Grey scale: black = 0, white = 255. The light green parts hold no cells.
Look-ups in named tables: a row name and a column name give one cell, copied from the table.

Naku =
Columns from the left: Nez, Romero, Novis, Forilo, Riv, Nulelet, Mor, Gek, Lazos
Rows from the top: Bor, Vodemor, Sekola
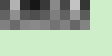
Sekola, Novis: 133
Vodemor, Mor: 98
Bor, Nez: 72
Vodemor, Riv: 92
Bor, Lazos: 53
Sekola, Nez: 128
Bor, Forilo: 22
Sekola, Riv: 131
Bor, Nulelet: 137
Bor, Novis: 43
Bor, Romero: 178

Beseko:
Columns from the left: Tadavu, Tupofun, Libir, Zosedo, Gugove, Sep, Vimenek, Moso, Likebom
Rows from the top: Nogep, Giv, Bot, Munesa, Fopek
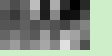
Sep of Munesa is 88
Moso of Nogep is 1
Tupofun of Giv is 57
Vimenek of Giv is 14
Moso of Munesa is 162
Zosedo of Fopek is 140
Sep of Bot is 82
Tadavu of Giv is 79
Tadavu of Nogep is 102
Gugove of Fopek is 166
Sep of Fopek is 133
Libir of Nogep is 103
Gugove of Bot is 93
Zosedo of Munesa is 89
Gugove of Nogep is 30
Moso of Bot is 105
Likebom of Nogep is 40
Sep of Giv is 136
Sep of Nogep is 173
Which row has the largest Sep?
Nogep

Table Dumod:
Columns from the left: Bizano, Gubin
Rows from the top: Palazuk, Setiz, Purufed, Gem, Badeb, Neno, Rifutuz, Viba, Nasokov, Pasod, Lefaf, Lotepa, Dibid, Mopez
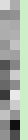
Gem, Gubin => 176
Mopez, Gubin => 75
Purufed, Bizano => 174
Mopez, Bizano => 145
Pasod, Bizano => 57
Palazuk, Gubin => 172
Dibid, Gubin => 16
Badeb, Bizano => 148
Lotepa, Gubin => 147
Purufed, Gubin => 170
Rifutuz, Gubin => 133
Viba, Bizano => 120
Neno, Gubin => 160
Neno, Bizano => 163
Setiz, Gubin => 145
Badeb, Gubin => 193
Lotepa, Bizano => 193
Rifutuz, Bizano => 81
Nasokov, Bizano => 104

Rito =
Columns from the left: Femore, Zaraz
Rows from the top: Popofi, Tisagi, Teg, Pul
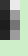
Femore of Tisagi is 36
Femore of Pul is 36
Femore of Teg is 29
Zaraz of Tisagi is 156
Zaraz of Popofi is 234
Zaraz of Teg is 116
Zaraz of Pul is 156
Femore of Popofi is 50
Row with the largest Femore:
Popofi

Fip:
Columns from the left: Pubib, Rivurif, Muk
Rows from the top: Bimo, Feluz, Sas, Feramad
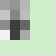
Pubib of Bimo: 160
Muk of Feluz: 188
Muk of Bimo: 182
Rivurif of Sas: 61
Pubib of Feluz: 196
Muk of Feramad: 169
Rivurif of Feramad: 62
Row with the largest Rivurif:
Bimo

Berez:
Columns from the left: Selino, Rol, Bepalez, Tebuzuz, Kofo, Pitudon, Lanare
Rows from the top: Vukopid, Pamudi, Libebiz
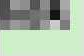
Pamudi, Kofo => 121
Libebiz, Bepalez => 141
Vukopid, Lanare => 169
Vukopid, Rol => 154
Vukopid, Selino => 78
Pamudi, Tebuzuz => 113
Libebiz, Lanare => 123
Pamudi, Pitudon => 20
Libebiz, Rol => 153
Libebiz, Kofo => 154
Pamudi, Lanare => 149
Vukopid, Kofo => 140
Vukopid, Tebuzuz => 85
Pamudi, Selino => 82
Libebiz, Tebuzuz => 108
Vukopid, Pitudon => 56
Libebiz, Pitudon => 201
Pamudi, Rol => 99
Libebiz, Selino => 120
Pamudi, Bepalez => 99

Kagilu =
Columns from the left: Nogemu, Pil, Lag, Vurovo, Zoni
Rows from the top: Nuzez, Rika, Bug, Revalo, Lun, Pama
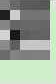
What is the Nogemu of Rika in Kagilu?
32
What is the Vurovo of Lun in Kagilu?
199
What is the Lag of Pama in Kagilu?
126
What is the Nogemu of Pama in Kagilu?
107
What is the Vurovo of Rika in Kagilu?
115
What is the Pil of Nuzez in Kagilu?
106
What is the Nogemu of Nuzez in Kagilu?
129
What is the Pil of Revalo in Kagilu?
25
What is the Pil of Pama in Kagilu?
131
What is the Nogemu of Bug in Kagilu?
133
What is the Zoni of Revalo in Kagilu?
99
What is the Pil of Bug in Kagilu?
102
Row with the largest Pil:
Rika

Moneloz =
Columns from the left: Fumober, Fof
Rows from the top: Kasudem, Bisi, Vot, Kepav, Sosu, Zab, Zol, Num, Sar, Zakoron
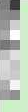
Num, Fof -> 202
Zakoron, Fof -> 144
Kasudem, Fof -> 61
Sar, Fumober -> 175
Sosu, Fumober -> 120
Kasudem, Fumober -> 125
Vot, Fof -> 207
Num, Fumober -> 210

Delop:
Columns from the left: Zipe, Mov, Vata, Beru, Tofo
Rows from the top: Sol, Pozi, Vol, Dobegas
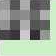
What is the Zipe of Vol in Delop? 147
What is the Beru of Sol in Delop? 83
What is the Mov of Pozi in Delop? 131
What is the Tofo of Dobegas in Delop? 149
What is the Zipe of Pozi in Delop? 172
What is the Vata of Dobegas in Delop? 202
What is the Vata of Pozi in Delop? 141
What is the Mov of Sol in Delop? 86
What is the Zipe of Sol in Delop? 152
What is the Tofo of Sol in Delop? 96
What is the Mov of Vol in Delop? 85
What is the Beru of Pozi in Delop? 105
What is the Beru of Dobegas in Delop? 48
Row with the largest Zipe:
Pozi

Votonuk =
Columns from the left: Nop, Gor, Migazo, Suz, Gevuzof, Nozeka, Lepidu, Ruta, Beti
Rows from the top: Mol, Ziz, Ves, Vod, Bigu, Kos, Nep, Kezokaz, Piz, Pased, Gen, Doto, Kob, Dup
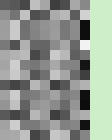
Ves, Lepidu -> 120
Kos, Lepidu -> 184
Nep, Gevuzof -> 137
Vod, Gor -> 202
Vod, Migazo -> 114
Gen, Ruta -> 149
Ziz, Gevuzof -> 91
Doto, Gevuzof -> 157
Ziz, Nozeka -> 171

